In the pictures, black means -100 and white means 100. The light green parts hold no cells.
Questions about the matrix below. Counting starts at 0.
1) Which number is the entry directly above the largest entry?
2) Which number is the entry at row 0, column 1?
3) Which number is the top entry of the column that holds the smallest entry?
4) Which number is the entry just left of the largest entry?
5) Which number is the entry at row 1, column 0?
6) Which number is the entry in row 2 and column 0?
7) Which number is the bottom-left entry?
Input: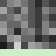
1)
27
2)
2
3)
-33
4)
-44
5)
27
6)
-20
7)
-80

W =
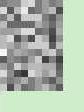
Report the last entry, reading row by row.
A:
-27
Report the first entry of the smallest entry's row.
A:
70
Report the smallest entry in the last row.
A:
-38
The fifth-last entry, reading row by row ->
-2
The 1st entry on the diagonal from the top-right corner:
11
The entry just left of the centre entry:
35
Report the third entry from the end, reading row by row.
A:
46
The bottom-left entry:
59
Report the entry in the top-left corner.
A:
-2
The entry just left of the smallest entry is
-38
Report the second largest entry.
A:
83
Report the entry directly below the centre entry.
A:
11
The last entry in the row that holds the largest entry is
-2
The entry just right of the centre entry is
59
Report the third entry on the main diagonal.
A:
-27
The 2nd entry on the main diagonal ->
-27
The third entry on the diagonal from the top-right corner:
-2
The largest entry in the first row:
70
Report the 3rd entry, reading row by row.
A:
11
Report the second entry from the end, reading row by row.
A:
11
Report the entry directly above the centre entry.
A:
-38
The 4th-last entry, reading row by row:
24
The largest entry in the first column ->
93
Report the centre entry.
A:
59
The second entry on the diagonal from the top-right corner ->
46
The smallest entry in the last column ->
-48
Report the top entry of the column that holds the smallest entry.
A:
59
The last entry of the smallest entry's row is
-15
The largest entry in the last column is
46

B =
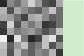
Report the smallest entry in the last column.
-58
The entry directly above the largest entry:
-58
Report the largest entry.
89
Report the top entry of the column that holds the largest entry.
-69
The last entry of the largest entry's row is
-36
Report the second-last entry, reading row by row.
42
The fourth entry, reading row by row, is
22
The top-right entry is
32
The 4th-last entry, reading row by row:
9
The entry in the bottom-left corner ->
42
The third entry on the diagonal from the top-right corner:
9
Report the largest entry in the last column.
52
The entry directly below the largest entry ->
52
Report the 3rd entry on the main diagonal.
-14
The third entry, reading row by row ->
-14

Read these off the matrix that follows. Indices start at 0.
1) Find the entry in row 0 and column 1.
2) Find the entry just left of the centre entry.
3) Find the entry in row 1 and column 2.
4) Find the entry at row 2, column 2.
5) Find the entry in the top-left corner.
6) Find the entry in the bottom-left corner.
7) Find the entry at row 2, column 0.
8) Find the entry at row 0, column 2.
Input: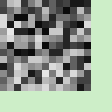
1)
46
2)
58
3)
22
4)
-91
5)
-37
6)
-2
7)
71
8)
58

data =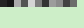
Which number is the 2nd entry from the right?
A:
-48
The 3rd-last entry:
9
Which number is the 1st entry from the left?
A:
-72
